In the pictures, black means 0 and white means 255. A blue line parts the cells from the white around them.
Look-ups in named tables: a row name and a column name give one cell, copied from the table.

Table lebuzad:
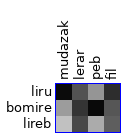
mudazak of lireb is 193
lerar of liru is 82
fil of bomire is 86
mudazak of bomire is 156
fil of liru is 45
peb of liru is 149
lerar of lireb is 72
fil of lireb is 94
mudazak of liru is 11
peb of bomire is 9
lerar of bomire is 52
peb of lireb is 171

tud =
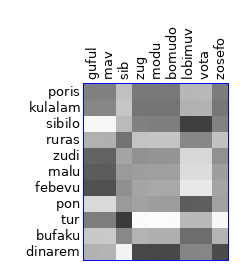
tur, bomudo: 250
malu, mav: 92
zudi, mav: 98
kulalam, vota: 178
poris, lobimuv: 183
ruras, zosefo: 194
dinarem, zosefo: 75
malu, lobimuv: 220
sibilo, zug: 129
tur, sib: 58
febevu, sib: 144
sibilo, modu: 126
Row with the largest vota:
febevu

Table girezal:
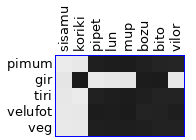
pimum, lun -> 29
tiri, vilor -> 35
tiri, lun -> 30
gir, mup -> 229
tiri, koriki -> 235
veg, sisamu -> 233
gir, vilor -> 232
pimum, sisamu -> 235
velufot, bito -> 34
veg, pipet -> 31
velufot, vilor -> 30
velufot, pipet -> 28

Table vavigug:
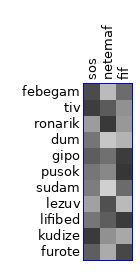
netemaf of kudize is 145
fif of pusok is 54
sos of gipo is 93
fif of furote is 71
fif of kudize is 168
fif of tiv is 145
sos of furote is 94
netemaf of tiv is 91
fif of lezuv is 186
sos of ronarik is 156
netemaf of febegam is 187
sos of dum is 117
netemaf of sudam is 208
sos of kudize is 58
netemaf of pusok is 136

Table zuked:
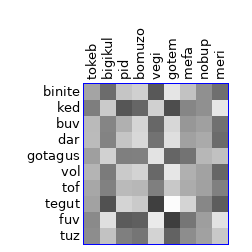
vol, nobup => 162
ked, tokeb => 126
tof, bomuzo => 183
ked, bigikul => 202
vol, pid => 202
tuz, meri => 200
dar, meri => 107
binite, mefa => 194
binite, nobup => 144
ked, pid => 86
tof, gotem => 200
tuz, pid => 127
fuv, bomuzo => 95
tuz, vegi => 211
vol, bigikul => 123
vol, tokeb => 180
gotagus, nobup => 183

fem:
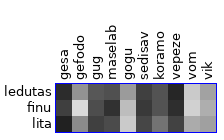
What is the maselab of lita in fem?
75
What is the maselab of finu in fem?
49
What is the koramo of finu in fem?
83
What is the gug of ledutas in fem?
87
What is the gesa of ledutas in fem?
44
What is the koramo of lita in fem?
115
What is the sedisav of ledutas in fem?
64
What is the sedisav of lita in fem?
70
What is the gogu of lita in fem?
202
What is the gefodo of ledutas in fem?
147
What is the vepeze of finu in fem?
46
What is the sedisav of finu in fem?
57
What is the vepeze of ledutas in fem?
38
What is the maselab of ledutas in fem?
80
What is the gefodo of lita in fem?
139
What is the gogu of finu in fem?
189
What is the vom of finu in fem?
209
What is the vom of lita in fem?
171

